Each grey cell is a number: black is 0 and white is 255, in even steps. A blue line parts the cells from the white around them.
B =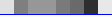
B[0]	224
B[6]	46
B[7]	232

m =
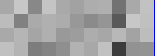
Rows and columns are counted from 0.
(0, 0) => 168
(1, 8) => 89
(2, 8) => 184
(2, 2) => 165
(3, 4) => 143
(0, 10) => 194
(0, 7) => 175
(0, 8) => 114
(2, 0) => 169
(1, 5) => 152
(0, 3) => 196
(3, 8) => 60
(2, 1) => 181
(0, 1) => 199

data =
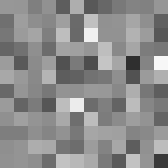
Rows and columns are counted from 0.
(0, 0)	151
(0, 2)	127
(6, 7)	152
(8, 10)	147
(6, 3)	120
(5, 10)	155
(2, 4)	190
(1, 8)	147
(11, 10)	148
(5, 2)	137
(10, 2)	173
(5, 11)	176
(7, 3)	86
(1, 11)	96
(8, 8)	139
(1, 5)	106
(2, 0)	119
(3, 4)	163
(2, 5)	105
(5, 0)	168
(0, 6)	88
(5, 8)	143
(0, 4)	93
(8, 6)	189
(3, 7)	190
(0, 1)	150
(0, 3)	145
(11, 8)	90
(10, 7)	131
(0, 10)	129
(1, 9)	166
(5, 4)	93
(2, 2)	165
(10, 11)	189
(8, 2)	148

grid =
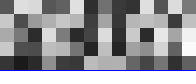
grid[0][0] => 87
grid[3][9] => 161
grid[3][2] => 76
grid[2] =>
[170, 121, 44, 220, 124, 42, 68, 220, 47, 202, 43, 231, 165, 241]
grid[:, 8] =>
[58, 55, 47, 37, 177]
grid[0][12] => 220
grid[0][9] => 51
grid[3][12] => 98
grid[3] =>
[200, 79, 76, 189, 182, 116, 36, 191, 37, 161, 142, 212, 98, 250]
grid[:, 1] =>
[222, 77, 121, 79, 26]
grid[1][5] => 182
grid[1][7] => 164
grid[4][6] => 187
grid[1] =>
[200, 77, 154, 176, 198, 182, 63, 164, 55, 182, 191, 182, 59, 192]
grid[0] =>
[87, 222, 217, 87, 97, 224, 47, 113, 58, 51, 223, 84, 220, 121]

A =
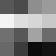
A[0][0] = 87
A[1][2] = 215
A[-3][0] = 243
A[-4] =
[87, 75, 142, 155]
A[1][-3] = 222

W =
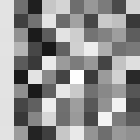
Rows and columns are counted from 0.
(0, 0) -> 227
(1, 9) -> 57
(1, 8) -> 191
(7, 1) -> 70
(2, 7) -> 130
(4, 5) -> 124
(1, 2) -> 114
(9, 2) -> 35
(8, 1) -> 56
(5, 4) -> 68
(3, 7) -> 174
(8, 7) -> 243
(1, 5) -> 162
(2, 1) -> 145
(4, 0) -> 226
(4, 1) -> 91
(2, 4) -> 227
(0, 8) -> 74
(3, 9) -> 121
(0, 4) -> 212
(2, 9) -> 93
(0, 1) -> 111
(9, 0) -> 227
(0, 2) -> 31
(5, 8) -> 209
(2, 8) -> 158
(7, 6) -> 88
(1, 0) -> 227
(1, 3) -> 228
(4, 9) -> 223
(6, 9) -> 86
